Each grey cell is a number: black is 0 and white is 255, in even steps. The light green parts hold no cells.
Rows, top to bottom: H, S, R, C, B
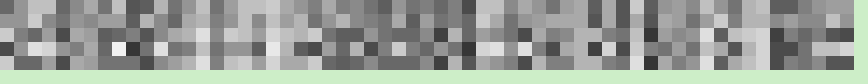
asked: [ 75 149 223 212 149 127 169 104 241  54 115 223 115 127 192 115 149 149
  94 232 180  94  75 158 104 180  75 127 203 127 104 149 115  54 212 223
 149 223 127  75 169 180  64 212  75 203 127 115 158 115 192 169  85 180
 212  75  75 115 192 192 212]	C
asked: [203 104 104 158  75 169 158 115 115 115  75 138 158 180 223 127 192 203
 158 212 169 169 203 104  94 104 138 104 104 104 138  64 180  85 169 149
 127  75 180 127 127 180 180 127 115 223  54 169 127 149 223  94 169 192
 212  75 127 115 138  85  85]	B
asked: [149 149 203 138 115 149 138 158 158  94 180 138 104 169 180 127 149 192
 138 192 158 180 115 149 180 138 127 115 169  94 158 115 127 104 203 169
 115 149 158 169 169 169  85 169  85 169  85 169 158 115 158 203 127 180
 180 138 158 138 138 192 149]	S

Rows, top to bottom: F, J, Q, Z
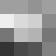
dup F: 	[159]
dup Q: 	[118]
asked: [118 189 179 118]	Q
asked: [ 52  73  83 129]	Z

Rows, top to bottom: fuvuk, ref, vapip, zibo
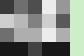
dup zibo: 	[24]
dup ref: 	[206]
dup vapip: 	[174]
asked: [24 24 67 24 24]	zibo
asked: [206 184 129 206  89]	ref

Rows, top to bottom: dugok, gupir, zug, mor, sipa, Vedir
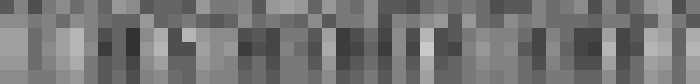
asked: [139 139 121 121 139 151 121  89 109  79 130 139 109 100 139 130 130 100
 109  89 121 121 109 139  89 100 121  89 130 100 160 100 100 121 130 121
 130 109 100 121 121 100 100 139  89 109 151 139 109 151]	Vedir
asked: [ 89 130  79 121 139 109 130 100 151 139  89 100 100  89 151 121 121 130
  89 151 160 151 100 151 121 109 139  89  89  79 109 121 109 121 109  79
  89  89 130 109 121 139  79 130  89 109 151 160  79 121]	dugok
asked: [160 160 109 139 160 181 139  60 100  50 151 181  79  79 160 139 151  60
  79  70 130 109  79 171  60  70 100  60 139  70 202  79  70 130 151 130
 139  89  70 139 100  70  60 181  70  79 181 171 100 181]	mor

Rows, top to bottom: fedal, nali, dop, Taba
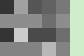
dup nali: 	[141]
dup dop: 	[74]
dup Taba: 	[131]
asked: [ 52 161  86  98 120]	fedal

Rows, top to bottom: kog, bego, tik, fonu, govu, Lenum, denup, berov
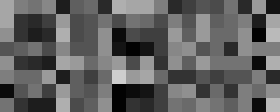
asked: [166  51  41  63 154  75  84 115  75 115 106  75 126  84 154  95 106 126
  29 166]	bego
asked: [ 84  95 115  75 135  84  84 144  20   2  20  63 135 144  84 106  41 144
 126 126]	fonu
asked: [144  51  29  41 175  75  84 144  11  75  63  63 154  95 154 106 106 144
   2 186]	tik

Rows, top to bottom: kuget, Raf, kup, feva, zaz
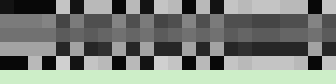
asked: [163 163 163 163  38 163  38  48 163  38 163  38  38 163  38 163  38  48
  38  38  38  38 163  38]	feva
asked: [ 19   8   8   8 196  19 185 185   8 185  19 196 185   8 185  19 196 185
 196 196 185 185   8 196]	kuget

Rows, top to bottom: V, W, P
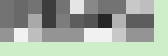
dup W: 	[93]
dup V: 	[115]
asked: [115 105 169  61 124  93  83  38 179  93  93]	W
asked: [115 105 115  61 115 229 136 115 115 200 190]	V

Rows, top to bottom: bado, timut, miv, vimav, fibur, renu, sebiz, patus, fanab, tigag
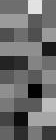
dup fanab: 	[166]
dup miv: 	[79]
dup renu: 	[90]
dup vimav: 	[143]
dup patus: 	[90]
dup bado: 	[110]

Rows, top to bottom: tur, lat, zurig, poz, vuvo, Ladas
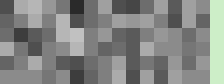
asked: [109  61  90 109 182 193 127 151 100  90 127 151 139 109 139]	zurig
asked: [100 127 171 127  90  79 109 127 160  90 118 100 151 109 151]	vuvo
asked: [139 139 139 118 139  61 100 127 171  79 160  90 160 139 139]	Ladas
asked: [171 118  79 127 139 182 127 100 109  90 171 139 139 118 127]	poz

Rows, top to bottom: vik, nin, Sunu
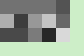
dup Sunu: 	[73]
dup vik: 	[114]
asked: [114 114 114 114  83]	vik

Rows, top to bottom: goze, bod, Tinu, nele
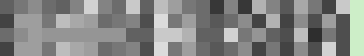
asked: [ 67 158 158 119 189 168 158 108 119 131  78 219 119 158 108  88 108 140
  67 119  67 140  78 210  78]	nele
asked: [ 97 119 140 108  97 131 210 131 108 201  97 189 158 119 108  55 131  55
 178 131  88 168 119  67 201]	goze
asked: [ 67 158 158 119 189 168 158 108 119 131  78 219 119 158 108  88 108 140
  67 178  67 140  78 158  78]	bod

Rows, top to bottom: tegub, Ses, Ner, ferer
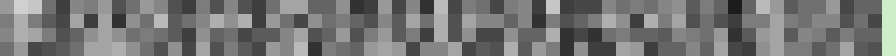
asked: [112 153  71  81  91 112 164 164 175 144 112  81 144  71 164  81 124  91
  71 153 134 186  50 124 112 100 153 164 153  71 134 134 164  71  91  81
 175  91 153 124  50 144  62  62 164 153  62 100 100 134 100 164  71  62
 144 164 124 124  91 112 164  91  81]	ferer
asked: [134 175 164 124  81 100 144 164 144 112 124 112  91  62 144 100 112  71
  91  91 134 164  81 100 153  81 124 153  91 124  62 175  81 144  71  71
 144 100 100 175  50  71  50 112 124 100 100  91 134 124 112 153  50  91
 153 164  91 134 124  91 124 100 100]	Ner

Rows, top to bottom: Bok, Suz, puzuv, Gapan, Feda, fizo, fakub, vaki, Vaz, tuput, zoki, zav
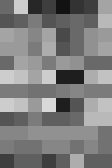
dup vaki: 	[194]
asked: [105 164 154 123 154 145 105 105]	Feda
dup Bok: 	[62]
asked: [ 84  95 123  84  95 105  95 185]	Suz
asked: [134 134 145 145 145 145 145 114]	tuput

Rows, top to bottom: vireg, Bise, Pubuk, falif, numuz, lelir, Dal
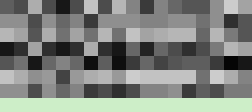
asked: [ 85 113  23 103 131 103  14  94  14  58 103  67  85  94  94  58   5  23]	numuz
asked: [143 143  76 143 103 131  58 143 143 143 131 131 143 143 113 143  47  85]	Bise
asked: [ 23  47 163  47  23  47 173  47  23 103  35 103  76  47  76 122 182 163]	falif
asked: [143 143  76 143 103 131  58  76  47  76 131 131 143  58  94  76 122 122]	Dal

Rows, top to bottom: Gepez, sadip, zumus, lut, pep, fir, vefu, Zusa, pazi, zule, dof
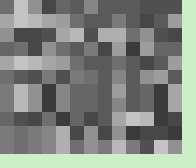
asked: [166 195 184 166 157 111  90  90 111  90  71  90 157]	pep
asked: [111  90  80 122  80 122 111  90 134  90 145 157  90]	fir
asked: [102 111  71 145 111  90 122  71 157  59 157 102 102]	lut
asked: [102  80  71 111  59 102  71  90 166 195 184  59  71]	pazi
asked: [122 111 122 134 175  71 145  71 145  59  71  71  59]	zule

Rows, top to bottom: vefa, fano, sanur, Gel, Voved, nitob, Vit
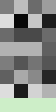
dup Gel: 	[178]
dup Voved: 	[85]
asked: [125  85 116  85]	Voved

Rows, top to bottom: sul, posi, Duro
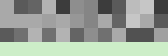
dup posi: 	[169]
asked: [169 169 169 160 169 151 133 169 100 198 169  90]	posi
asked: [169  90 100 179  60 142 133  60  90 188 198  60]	sul

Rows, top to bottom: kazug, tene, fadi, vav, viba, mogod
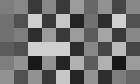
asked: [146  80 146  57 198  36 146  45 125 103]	mogod
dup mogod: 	[146]
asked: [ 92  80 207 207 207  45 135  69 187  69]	vav
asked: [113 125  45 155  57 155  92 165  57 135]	fadi

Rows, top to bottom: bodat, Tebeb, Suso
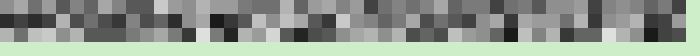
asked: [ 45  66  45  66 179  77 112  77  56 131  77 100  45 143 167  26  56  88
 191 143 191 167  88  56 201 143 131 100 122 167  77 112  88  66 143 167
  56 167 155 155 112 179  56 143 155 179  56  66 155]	Tebeb
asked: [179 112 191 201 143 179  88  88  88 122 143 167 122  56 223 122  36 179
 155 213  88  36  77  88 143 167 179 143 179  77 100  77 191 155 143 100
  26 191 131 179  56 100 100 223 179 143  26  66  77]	Suso

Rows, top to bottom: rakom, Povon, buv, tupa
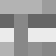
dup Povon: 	[102]
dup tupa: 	[136]
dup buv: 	[235]
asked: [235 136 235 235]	buv
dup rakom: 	[179]

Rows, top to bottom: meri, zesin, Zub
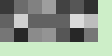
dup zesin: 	[98]
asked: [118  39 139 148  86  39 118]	Zub

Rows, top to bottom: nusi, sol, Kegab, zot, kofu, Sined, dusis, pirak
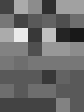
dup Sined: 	[89]
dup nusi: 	[161]
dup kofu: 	[119]
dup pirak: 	[67]
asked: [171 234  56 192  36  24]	Kegab
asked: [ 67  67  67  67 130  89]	pirak
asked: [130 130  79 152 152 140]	zot

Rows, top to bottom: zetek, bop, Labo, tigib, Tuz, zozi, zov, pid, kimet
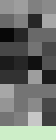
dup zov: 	[116]
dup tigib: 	[72]
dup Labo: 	[105]

